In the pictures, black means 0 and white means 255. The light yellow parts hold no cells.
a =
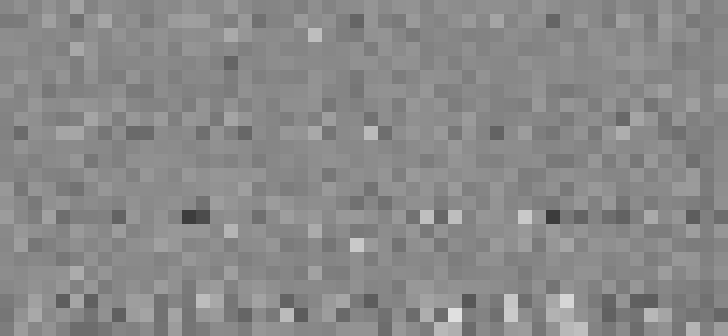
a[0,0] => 135
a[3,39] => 134
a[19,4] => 146
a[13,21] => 129
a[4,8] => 136
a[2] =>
[141, 139, 139, 135, 138, 133, 142, 135, 147, 136, 142, 145, 138, 142, 141, 144, 170, 150, 140, 139, 142, 134, 190, 138, 126, 124, 146, 148, 134, 122, 134, 138, 134, 129, 131, 132, 142, 139, 133, 139, 135, 130, 144, 141, 137, 142, 128, 150, 138, 144, 125, 137]
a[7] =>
[134, 133, 151, 140, 139, 150, 147, 141, 152, 135, 131, 131, 139, 125, 148, 131, 146, 130, 140, 129, 143, 143, 146, 119, 134, 129, 136, 142, 125, 151, 141, 147, 125, 134, 142, 130, 129, 126, 153, 130, 150, 144, 125, 148, 130, 147, 117, 135, 138, 159, 132, 142]
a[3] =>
[143, 144, 133, 137, 128, 168, 149, 134, 138, 143, 131, 145, 129, 149, 147, 135, 139, 128, 134, 141, 133, 133, 139, 135, 138, 144, 125, 146, 139, 148, 130, 134, 135, 144, 131, 139, 139, 130, 132, 134, 148, 135, 143, 146, 134, 149, 137, 142, 122, 133, 130, 139]
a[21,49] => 131
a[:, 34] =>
[144, 136, 131, 131, 138, 147, 136, 142, 134, 132, 137, 131, 143, 133, 130, 150, 142, 129, 145, 134, 144, 137, 131, 138]
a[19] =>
[141, 138, 144, 144, 146, 172, 133, 149, 134, 136, 137, 134, 145, 134, 140, 130, 159, 134, 137, 129, 134, 125, 162, 126, 125, 143, 138, 136, 141, 140, 133, 145, 129, 133, 134, 137, 137, 123, 135, 139, 137, 146, 146, 128, 135, 133, 134, 157, 134, 147, 132, 145]
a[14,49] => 126
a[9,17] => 103
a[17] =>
[135, 158, 118, 128, 136, 144, 134, 142, 129, 143, 145, 161, 152, 133, 136, 144, 127, 140, 141, 150, 123, 127, 138, 117, 131, 201, 154, 142, 115, 143, 149, 119, 141, 134, 129, 154, 143, 158, 122, 150, 165, 131, 148, 143, 148, 134, 138, 147, 129, 124, 125, 132]
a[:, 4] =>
[135, 140, 138, 128, 140, 148, 133, 139, 124, 165, 139, 140, 129, 123, 149, 110, 131, 136, 119, 146, 151, 94, 148, 130]
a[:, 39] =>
[142, 101, 139, 134, 138, 137, 127, 130, 135, 118, 134, 121, 141, 145, 123, 60, 154, 150, 144, 139, 116, 168, 178, 146]
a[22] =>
[118, 146, 169, 137, 148, 135, 116, 145, 96, 156, 164, 114, 164, 116, 150, 155, 120, 101, 139, 121, 187, 92, 141, 157, 105, 134, 130, 113, 142, 108, 174, 109, 224, 126, 131, 112, 202, 141, 126, 178, 172, 145, 135, 97, 120, 116, 184, 165, 124, 116, 120, 103]
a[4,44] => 148
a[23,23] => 133
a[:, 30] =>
[132, 136, 134, 130, 131, 145, 151, 141, 142, 141, 144, 125, 145, 148, 144, 191, 121, 149, 135, 133, 152, 163, 174, 125]
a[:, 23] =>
[131, 145, 138, 135, 137, 141, 134, 119, 158, 117, 144, 146, 119, 153, 142, 138, 132, 117, 133, 126, 137, 154, 157, 133]
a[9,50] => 124
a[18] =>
[138, 131, 136, 134, 119, 129, 146, 130, 141, 138, 138, 130, 135, 151, 143, 136, 139, 128, 134, 140, 136, 133, 137, 133, 135, 143, 124, 143, 132, 137, 135, 140, 125, 130, 145, 144, 128, 132, 133, 144, 136, 141, 141, 132, 135, 146, 125, 133, 151, 149, 129, 140]
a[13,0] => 152
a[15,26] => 145
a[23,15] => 139
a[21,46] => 94
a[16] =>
[137, 151, 144, 139, 131, 154, 144, 136, 156, 131, 138, 148, 152, 150, 150, 136, 181, 142, 147, 134, 133, 135, 172, 132, 140, 122, 125, 141, 136, 150, 121, 147, 132, 133, 142, 140, 145, 152, 137, 154, 138, 148, 137, 140, 132, 144, 125, 125, 136, 158, 129, 150]
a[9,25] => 141
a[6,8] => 143
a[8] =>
[131, 148, 143, 131, 124, 128, 165, 148, 127, 152, 140, 155, 127, 151, 147, 121, 165, 149, 137, 134, 126, 139, 128, 158, 137, 138, 114, 142, 132, 144, 142, 139, 140, 155, 134, 131, 134, 138, 134, 135, 123, 138, 143, 132, 104, 165, 149, 119, 148, 128, 137, 131]

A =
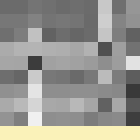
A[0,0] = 107
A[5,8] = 124
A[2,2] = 193
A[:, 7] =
[200, 206, 197, 80, 142, 187, 139, 97, 135]
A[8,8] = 138
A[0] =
[107, 107, 116, 112, 107, 110, 107, 200, 111, 150]
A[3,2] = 180
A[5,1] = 102
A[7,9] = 88
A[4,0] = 166
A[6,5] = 143
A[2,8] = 126
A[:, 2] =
[116, 130, 193, 180, 60, 202, 228, 213, 240]
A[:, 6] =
[107, 106, 107, 178, 155, 120, 143, 166, 124]
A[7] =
[170, 185, 213, 168, 166, 184, 166, 97, 168, 88]
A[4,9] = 226
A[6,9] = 57
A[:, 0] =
[107, 119, 111, 171, 166, 110, 144, 170, 147]
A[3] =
[171, 179, 180, 176, 174, 167, 178, 80, 159, 114]
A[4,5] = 161
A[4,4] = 164
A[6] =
[144, 148, 228, 142, 142, 143, 143, 139, 136, 57]
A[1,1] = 119
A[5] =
[110, 102, 202, 120, 117, 106, 120, 187, 124, 93]

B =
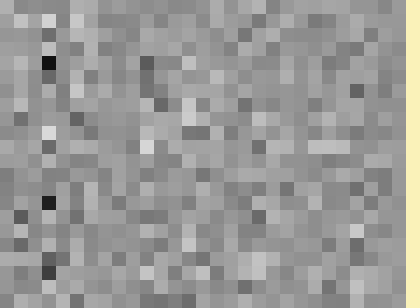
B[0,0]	176
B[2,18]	161
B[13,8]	164
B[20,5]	170
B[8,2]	144
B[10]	[169, 155, 166, 106, 161, 176, 170, 156, 149, 129, 214, 139, 172, 162, 163, 164, 150, 154, 113, 181, 178, 151, 189, 190, 186, 147, 145, 158, 157]
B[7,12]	140
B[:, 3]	[138, 210, 110, 189, 17, 104, 172, 151, 156, 217, 106, 177, 130, 134, 30, 180, 147, 177, 96, 62, 189, 146]
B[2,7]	159
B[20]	[150, 137, 139, 189, 157, 170, 148, 141, 158, 143, 134, 172, 148, 140, 153, 137, 144, 112, 141, 155, 144, 147, 172, 116, 150, 192, 169, 161, 145]
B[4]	[164, 182, 157, 17, 145, 158, 173, 159, 140, 163, 91, 138, 136, 191, 160, 153, 148, 155, 138, 139, 166, 144, 158, 124, 132, 162, 154, 140, 147]
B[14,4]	163
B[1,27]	152
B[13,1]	144
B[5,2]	142
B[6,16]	146
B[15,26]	168
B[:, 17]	[167, 151, 119, 172, 155, 142, 165, 115, 140, 151, 154, 157, 170, 141, 125, 143, 131, 138, 174, 179, 112, 175]
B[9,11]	171
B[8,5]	100
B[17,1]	105
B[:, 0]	[176, 159, 150, 159, 164, 155, 144, 158, 150, 139, 169, 156, 126, 131, 134, 158, 152, 135, 172, 151, 150, 133]
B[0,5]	175
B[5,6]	128
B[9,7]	145
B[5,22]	164
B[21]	[133, 175, 163, 146, 180, 115, 167, 163, 145, 152, 120, 116, 126, 109, 164, 149, 156, 175, 156, 148, 163, 150, 143, 130, 129, 178, 145, 146, 155]
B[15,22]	142
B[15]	[158, 91, 143, 180, 147, 114, 168, 159, 158, 136, 120, 124, 150, 163, 158, 138, 151, 143, 106, 179, 166, 155, 142, 151, 154, 146, 168, 150, 150]
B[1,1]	193
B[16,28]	150
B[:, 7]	[147, 133, 159, 129, 159, 154, 171, 151, 149, 145, 156, 158, 132, 137, 151, 159, 148, 146, 164, 151, 141, 163]
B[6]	[144, 166, 141, 172, 128, 198, 155, 171, 147, 158, 116, 130, 160, 169, 166, 165, 146, 165, 151, 148, 150, 146, 161, 151, 161, 99, 146, 126, 154]
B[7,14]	135

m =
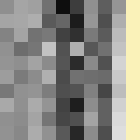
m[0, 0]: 143
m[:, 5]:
[61, 28, 48, 175, 43, 113, 83, 30, 80, 39]
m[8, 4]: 70
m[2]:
[131, 164, 114, 121, 65, 48, 122, 91, 187]
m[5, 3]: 176
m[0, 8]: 149
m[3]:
[145, 109, 118, 194, 82, 175, 87, 113, 194]
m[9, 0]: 146
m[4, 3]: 139
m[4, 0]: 148
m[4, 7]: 81
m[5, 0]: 157
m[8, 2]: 164
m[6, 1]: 145
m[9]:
[146, 136, 172, 145, 89, 39, 140, 78, 222]
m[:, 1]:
[165, 167, 164, 109, 143, 123, 145, 144, 140, 136]
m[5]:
[157, 123, 140, 176, 75, 113, 110, 107, 201]
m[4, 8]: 211
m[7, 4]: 66
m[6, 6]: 129
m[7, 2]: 171
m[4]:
[148, 143, 163, 139, 85, 43, 138, 81, 211]

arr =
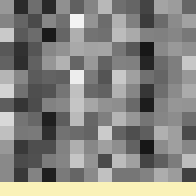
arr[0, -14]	152
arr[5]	[181, 135, 91, 99, 96, 237, 123, 84, 200, 160, 112, 101, 127, 152]
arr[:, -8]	[133, 148, 115, 163, 153, 123, 105, 166, 102, 100, 135, 148, 138]
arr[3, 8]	118
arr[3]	[88, 49, 85, 135, 146, 169, 163, 165, 118, 88, 23, 137, 153, 143]
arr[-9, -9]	101
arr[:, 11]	[164, 107, 128, 137, 107, 101, 110, 131, 134, 176, 140, 95, 173]
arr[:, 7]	[184, 108, 112, 165, 98, 84, 98, 146, 127, 203, 160, 74, 193]
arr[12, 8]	118
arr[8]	[216, 116, 103, 31, 93, 186, 102, 127, 181, 151, 117, 134, 141, 111]
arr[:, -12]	[110, 74, 108, 85, 97, 91, 78, 76, 103, 122, 78, 80, 131]
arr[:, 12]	[156, 139, 134, 153, 126, 127, 139, 150, 141, 159, 159, 124, 156]
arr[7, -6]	142
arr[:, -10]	[144, 112, 101, 146, 178, 96, 117, 136, 93, 114, 130, 133, 122]
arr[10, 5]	175
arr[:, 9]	[101, 128, 170, 88, 128, 160, 134, 105, 151, 78, 98, 160, 118]
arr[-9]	[98, 46, 97, 150, 178, 101, 153, 98, 130, 128, 37, 107, 126, 199]
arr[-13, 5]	96
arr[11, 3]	124
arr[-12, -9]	243
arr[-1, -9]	101
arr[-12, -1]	162
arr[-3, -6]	142
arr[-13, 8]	111
